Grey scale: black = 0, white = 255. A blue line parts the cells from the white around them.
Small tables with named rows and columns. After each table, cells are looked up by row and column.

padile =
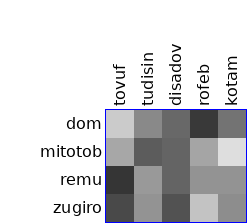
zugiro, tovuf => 73
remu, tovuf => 53
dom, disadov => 104
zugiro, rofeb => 195
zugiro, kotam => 141
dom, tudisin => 137
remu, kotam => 147
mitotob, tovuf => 167
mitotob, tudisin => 92
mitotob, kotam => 222
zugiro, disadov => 82
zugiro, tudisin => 147
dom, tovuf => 203
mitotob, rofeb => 165
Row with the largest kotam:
mitotob

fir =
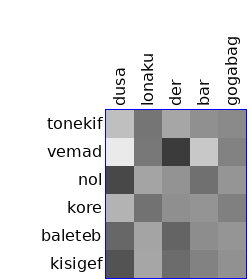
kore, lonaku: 114
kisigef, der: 108
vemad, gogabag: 130
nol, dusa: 72
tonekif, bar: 144
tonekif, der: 166
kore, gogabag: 128
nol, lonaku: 164
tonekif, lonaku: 117
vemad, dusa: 234
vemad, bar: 200
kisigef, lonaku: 166
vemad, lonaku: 120
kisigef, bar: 130
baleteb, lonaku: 164
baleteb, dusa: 103
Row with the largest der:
tonekif

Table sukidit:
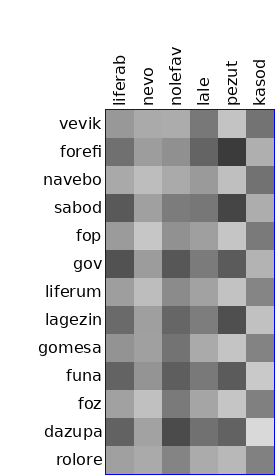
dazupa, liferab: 98
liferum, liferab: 158
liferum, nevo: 189
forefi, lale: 100
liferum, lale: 162
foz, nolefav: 122
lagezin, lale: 125
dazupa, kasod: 217
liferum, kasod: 133
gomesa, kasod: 131
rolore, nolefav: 132
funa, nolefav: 94
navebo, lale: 154

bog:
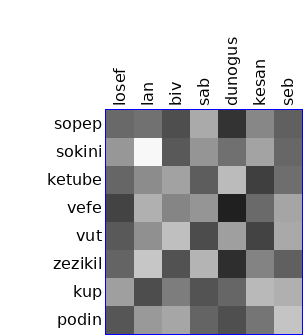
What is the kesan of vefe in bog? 106
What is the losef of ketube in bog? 102
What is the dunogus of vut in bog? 159
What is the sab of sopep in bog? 170
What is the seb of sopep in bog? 96
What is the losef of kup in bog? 159
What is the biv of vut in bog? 191
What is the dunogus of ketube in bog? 187
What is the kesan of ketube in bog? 63
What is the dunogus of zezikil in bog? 46
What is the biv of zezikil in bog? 82
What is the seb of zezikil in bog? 96
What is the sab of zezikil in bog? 180
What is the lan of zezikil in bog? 198
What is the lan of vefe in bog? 176
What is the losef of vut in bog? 89
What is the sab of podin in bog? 100
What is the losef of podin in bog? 86

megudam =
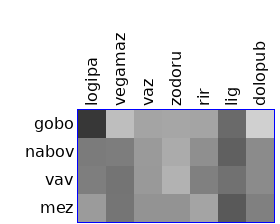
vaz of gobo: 164
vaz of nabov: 154
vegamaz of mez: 117
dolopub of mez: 128
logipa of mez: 155
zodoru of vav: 178
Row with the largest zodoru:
vav

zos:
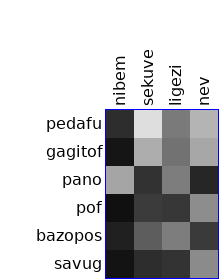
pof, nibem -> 16
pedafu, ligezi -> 122
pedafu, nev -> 180
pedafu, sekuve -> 222
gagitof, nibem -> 21
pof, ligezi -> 55
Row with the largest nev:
pedafu

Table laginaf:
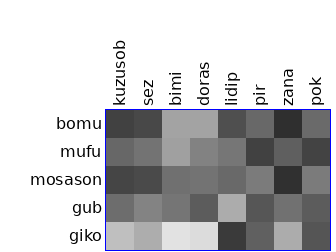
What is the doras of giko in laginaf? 220
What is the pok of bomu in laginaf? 106
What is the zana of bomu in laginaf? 47
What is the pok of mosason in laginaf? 123
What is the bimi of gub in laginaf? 117
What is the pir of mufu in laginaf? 65
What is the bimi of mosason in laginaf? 112
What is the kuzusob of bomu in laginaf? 65
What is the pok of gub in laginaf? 92
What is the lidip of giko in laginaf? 58
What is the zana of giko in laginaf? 172
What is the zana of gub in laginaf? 113
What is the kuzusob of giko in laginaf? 191
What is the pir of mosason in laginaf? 123
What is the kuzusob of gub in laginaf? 109
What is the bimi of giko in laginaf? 226

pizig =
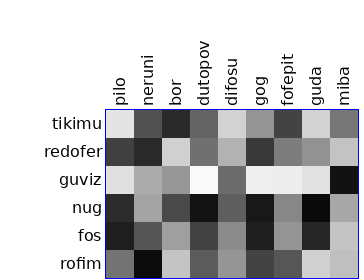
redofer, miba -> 195
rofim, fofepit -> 86
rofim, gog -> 67
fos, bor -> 159
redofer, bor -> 208
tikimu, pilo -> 228
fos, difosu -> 139
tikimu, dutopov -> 100
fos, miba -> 196
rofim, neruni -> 12
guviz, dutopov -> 249
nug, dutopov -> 19
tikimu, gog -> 148
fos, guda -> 38
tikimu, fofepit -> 67
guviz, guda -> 225
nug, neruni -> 164
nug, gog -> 24
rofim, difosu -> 149
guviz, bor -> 150
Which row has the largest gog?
guviz

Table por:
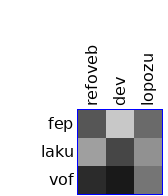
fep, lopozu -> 106
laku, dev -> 70
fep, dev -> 200
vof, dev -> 25
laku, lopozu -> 145
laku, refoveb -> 159
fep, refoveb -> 86
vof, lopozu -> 117
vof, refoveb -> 43
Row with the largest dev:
fep

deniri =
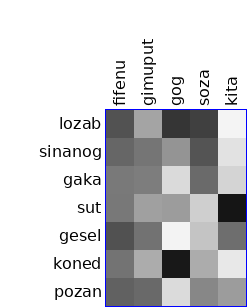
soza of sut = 207
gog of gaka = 218
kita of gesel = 110
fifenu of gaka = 121
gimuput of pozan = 105
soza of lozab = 64
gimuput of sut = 160
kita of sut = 21
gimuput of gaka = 125
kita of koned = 232
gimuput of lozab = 164
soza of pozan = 135
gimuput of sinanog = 117
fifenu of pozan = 97
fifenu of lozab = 82
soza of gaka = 106
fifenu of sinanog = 102
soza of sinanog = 84

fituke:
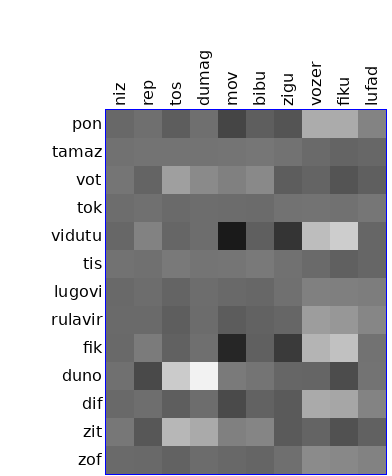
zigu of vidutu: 52
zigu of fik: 58
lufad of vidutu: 102
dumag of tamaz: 115
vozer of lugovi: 128
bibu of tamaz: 118
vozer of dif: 170
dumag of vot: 138
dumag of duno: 242
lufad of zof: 130
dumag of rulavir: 108
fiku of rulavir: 151
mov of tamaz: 116
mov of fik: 38
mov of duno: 122
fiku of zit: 81
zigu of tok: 114
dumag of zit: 170
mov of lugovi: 105

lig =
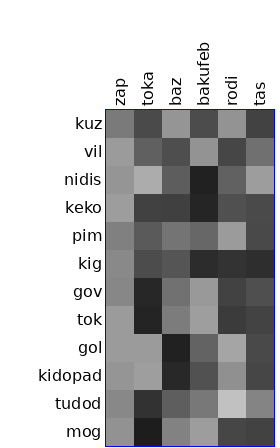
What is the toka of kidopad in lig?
158
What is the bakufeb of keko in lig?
37
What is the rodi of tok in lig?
59
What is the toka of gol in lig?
155
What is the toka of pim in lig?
90
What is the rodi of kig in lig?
51
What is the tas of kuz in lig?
66
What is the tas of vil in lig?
112
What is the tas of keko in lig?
74
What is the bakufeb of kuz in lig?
76
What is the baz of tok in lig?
124
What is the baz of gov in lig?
113
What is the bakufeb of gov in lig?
153
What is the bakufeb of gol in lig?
99
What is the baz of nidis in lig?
93
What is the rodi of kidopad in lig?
144
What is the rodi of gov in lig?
66

